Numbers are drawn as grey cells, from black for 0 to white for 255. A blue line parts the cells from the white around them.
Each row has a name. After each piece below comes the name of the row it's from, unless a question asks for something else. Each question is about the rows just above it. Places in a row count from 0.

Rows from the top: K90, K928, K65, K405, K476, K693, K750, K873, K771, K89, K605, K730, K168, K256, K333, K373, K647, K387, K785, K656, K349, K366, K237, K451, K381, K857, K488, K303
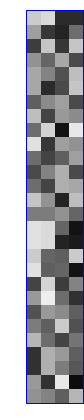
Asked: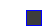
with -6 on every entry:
[55]
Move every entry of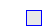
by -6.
[226]
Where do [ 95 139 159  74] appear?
K750
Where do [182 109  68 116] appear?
K451
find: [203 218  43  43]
K90
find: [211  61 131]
K656
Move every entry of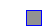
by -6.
[140]

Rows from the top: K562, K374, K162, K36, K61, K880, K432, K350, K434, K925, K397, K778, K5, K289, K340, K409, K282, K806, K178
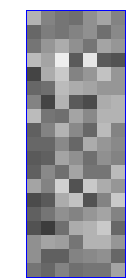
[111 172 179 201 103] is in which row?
K409
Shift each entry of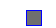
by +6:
[117]
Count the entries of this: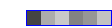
6
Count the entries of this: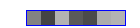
7
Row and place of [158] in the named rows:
K282, 2
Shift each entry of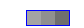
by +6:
[170 150 117]
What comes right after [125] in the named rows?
[117]

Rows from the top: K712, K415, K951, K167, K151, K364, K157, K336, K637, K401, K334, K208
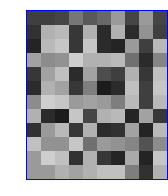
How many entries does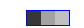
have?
3
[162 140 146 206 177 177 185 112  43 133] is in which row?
K167
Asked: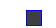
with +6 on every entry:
[69]
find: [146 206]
K167
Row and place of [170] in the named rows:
K334, 7
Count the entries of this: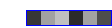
6

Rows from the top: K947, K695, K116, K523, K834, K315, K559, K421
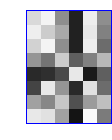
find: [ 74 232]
K834
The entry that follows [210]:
[244]

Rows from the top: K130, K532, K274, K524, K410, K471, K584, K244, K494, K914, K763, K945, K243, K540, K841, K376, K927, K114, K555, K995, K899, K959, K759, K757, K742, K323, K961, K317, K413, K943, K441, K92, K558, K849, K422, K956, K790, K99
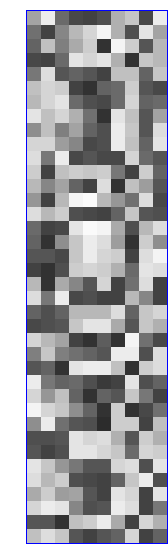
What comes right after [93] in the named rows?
[50]
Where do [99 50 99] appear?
K317
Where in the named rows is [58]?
K961, 5

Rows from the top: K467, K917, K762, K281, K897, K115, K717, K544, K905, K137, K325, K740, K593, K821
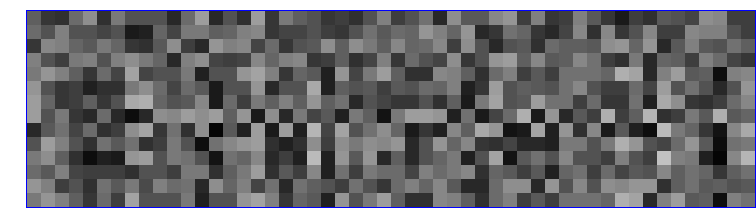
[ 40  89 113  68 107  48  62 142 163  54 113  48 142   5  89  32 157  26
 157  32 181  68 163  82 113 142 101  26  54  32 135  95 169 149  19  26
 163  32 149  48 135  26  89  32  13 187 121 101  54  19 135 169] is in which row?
K905
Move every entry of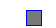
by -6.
[115]
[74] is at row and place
K593, 8

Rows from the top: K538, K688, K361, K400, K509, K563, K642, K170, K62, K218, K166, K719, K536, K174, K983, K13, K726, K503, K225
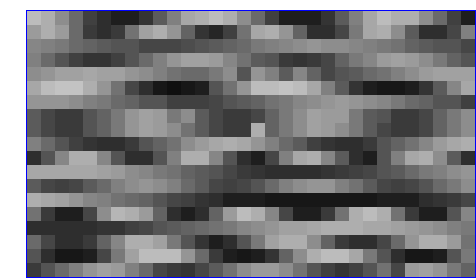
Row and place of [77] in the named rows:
K361, 11
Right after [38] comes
[64]
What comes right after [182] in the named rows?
[174]
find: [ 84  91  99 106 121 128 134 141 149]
K361
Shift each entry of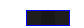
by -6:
[24 17 24]
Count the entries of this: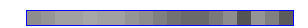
19

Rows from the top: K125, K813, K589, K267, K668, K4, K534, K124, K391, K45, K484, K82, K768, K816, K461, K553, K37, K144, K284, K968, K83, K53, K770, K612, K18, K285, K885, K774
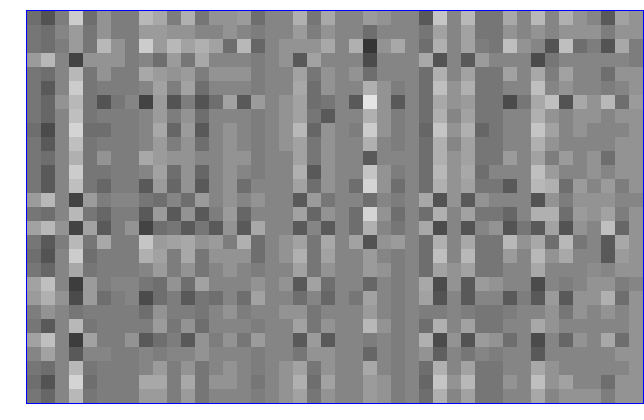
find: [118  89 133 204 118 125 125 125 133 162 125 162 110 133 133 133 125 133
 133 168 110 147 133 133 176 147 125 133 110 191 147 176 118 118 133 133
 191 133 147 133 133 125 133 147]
K4
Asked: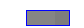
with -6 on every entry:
[127 127 119]
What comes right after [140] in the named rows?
[133]
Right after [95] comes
[133]

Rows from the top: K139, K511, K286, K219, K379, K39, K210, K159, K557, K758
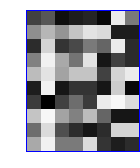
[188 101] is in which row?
K159
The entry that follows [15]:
[29]
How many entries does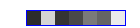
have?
7
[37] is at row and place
K139, 4
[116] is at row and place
K219, 3
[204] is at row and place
K39, 6

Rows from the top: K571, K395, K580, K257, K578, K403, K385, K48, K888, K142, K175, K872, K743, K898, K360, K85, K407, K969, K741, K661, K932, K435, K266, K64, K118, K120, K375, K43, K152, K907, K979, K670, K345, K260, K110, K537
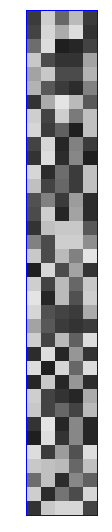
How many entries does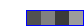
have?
4
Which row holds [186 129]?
K969
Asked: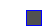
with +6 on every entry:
[87]
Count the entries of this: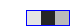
3

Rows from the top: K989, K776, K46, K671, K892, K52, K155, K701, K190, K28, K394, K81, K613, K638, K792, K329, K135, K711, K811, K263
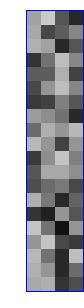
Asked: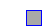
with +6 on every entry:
[174]
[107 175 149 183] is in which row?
K190
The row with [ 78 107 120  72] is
K613
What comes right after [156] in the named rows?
[142]
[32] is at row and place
K792, 1
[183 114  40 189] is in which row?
K711

